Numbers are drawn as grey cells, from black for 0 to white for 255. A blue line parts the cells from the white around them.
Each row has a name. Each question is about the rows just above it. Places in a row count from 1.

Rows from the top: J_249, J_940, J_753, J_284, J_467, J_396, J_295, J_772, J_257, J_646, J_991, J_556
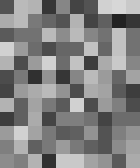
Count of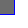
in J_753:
0
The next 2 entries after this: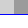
[108  76]
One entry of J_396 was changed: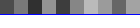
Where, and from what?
5, [54]
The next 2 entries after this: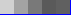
[147  83]

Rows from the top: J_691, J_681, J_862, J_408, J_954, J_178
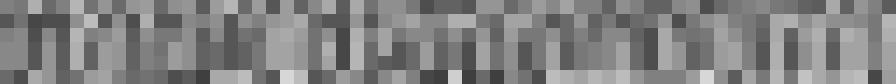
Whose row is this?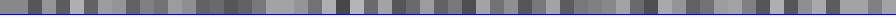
J_408
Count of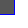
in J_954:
6
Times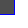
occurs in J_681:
4
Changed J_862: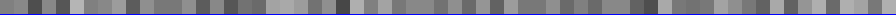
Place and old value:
58, [156]
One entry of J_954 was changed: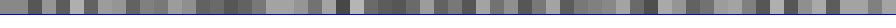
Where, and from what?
34, [78]
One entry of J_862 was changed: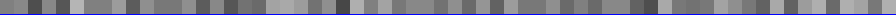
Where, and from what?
8, [136]

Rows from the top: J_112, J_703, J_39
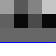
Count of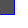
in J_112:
0
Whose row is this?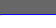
J_39
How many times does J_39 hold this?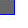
4
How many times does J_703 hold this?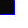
2
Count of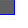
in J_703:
1
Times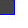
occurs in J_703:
0
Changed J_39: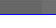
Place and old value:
4, [103]

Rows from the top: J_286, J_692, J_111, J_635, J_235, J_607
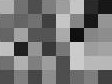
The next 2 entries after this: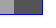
[170  15]
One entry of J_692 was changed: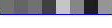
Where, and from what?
7, [23]
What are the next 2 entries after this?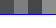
[ 78 106]
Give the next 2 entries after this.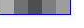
[197  42]
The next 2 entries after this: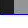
[ 57 119]

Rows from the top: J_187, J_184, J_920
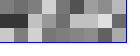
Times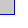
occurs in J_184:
0
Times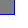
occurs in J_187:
2
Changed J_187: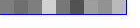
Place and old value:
8, [140]
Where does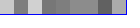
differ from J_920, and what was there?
6, [133]
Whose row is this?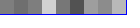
J_187
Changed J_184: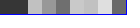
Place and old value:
6, [193]
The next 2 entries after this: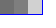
[119  82]

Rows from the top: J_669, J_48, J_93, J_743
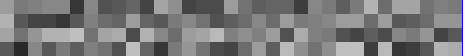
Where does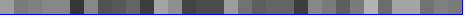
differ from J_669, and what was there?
11, [68]
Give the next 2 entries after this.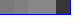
[135  81]
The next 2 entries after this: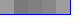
[156 108]
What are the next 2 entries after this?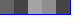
[75 75]
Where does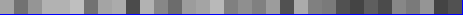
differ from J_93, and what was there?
33, [88]
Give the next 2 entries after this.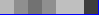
[185  54]
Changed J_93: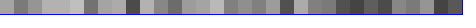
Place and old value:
2, [114]

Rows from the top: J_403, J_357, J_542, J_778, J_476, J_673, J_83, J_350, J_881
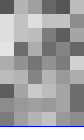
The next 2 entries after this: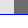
[173 109]
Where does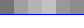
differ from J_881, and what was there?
1, [124]
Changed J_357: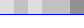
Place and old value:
6, [140]
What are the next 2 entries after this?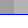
[194 153]
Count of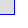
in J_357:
2
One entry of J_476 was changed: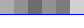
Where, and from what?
3, [117]
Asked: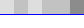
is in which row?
J_357

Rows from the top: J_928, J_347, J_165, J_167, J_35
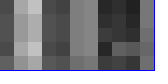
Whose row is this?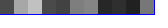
J_928
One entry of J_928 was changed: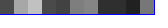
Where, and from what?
8, [39]
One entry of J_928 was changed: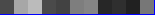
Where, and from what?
3, [193]

